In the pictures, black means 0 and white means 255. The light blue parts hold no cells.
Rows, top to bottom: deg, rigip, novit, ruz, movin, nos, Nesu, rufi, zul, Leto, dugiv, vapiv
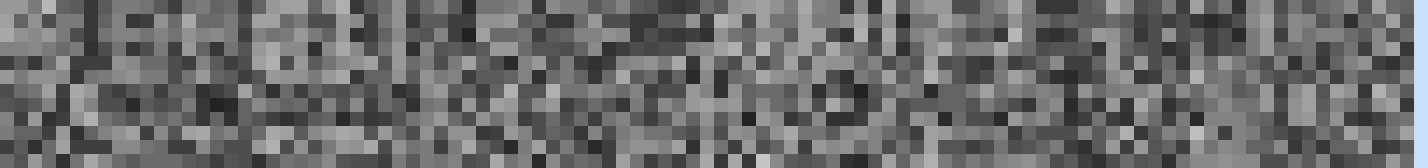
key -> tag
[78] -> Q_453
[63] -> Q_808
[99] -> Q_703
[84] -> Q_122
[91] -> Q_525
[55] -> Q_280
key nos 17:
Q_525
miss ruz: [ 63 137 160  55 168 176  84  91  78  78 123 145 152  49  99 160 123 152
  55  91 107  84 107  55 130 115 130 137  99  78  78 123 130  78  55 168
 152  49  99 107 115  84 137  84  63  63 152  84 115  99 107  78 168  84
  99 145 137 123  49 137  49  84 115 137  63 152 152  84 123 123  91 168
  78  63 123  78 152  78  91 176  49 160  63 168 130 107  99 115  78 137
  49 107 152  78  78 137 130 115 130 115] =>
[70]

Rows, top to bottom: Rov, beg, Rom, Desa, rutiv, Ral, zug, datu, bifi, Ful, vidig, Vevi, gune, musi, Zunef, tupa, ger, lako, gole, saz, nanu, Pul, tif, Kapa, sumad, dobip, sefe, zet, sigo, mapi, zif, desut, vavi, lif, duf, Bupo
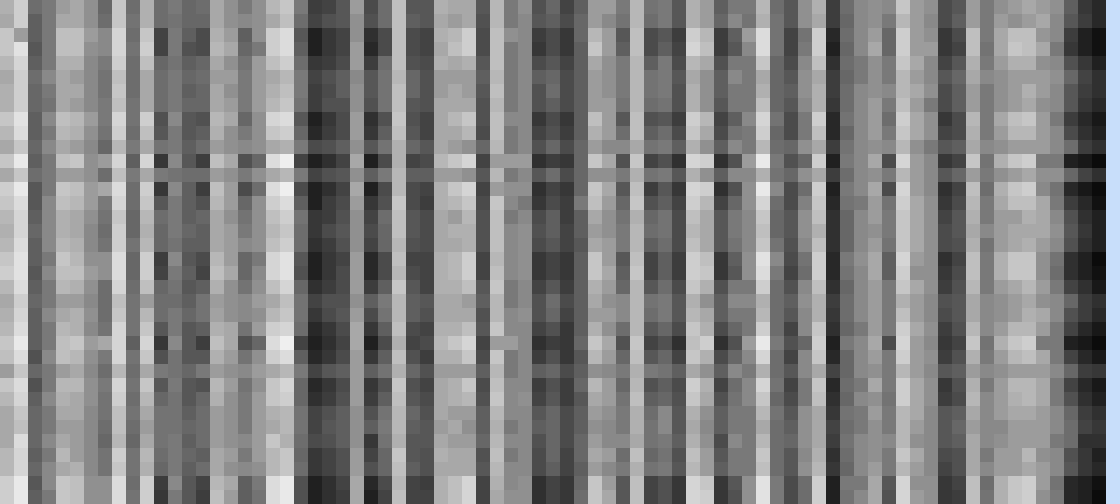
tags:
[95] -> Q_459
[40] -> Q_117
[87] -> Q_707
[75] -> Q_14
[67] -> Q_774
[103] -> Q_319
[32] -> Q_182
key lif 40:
Q_459
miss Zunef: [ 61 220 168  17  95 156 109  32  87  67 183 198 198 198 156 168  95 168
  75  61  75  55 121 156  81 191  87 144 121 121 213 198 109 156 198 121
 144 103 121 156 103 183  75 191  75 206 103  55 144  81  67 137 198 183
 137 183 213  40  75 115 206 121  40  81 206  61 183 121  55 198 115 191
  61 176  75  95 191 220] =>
[129]
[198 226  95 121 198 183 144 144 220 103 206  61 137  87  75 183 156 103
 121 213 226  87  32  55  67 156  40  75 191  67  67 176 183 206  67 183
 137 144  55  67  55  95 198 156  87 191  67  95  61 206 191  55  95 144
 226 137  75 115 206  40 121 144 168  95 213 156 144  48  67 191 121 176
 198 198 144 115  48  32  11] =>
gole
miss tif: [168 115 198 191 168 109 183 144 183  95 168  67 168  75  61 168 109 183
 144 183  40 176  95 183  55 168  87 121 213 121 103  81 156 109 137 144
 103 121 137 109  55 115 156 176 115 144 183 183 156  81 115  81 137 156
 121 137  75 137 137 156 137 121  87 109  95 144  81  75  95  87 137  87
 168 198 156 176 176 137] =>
[162]
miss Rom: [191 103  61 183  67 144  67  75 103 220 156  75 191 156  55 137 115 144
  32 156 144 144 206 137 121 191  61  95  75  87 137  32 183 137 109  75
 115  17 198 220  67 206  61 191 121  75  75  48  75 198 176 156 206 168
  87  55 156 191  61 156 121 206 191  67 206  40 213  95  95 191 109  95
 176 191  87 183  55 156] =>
[150]

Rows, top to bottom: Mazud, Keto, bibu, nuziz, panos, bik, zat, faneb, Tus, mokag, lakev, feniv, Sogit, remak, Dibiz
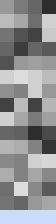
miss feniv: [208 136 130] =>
[214]
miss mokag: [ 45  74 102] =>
[96]
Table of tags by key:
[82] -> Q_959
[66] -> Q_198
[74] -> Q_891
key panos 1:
Q_959
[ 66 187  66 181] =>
faneb
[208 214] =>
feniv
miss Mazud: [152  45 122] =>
[102]

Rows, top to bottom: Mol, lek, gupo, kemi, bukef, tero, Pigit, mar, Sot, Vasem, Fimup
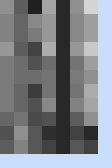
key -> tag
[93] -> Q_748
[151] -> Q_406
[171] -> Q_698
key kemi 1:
Q_406
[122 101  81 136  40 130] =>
mar
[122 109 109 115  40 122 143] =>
tero
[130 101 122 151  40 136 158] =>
gupo

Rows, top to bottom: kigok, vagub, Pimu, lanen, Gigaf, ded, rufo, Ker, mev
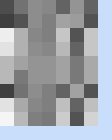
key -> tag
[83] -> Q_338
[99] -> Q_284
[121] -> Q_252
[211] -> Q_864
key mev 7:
Q_864
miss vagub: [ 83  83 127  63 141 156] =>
[162]
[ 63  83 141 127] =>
vagub
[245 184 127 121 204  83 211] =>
mev
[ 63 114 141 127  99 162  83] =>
rufo
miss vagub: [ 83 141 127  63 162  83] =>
[156]

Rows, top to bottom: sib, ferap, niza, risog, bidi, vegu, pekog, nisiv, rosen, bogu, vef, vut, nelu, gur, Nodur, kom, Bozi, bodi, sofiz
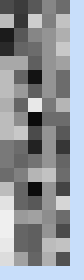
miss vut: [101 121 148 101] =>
[115]
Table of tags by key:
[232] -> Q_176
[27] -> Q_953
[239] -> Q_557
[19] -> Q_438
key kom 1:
Q_557
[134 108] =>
sib

